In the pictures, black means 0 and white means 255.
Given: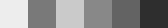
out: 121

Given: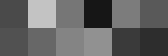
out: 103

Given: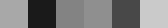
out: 26

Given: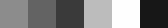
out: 99

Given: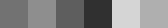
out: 142

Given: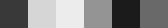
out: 214

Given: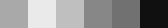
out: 234
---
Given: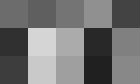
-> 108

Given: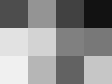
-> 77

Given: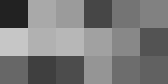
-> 34

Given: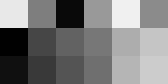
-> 232

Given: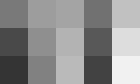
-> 121

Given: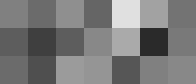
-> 128

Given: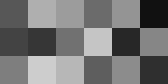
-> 87

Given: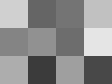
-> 208

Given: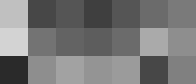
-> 192

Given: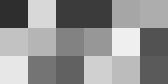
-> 46
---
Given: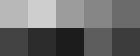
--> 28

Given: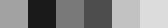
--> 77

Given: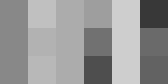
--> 78

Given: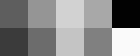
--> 196

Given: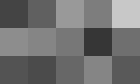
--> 103

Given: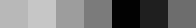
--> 2

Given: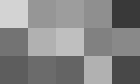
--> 100

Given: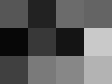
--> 122
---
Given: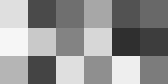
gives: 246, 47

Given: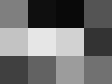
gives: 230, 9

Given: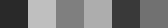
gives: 191, 41

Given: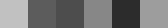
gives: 193, 44

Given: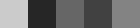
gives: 203, 38

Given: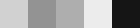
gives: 236, 21

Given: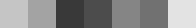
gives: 227, 57

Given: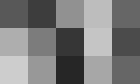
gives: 205, 38
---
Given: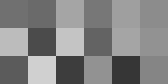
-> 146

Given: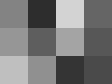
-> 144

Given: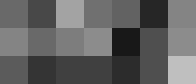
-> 44

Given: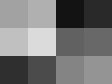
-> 75

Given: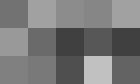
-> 79

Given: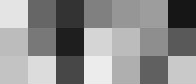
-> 175

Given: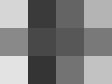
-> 52
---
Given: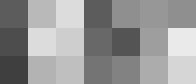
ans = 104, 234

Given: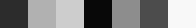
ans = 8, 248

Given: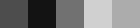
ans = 113, 208

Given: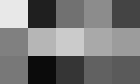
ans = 203, 232

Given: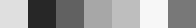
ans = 167, 247

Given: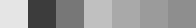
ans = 192, 229

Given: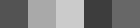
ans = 203, 203

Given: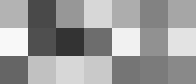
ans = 109, 248
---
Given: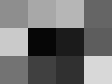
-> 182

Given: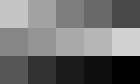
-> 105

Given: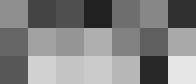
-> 135

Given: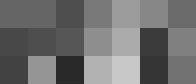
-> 135

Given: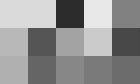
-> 232

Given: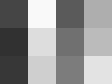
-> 90

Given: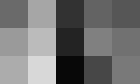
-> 99

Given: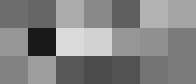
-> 178
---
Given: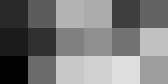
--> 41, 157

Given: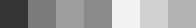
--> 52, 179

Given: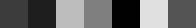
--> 60, 84

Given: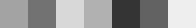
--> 163, 238

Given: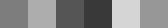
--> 125, 151

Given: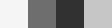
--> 245, 198

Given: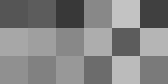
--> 85, 122

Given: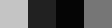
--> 196, 118

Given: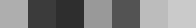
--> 174, 202
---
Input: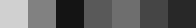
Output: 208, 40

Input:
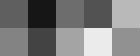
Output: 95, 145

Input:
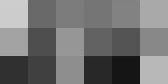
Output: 204, 184

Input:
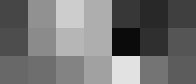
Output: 70, 92

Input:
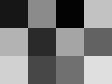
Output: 22, 223

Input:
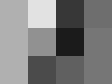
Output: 176, 118

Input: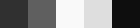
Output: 48, 14

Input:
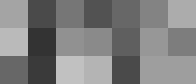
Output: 164, 158
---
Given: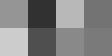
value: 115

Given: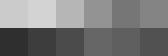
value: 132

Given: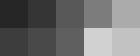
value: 171

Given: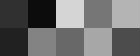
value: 180

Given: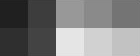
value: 116

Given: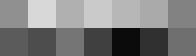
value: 130

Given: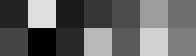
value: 111
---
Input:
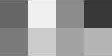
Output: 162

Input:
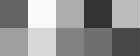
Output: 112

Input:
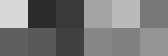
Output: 128

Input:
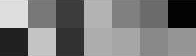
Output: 136

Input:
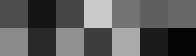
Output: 27

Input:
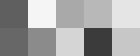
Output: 59
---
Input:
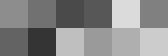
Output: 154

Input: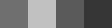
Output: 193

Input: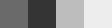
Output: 52

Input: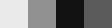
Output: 145

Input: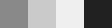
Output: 202

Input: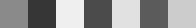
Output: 225

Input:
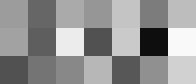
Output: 87
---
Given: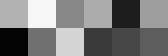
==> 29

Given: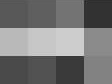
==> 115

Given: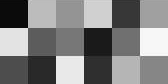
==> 55

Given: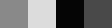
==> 5

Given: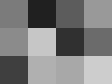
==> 92

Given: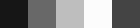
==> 252
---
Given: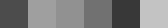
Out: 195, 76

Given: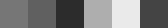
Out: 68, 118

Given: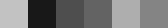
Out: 132, 194

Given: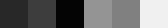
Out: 240, 40

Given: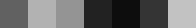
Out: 194, 97

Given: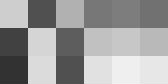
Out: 113, 50

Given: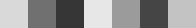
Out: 195, 217

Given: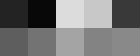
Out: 57, 94

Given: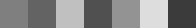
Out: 59, 127

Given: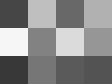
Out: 177, 56
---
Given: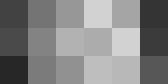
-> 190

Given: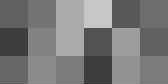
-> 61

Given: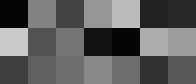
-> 109

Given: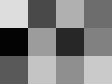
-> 196

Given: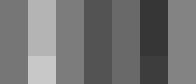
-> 105

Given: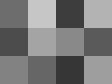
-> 102

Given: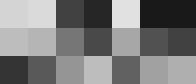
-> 97
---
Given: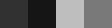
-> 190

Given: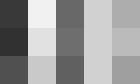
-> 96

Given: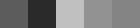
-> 192

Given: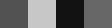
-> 18

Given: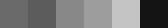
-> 136

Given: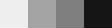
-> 127
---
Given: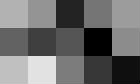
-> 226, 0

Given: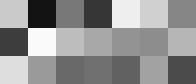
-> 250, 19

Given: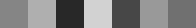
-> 210, 40

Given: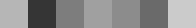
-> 203, 53

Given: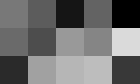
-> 218, 0

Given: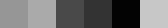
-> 199, 3

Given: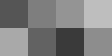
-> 190, 58
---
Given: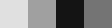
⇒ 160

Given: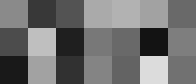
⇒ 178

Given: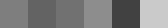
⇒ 141

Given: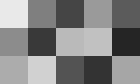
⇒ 69

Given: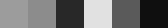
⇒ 225

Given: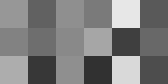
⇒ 122

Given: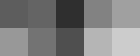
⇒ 47

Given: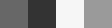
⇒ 51
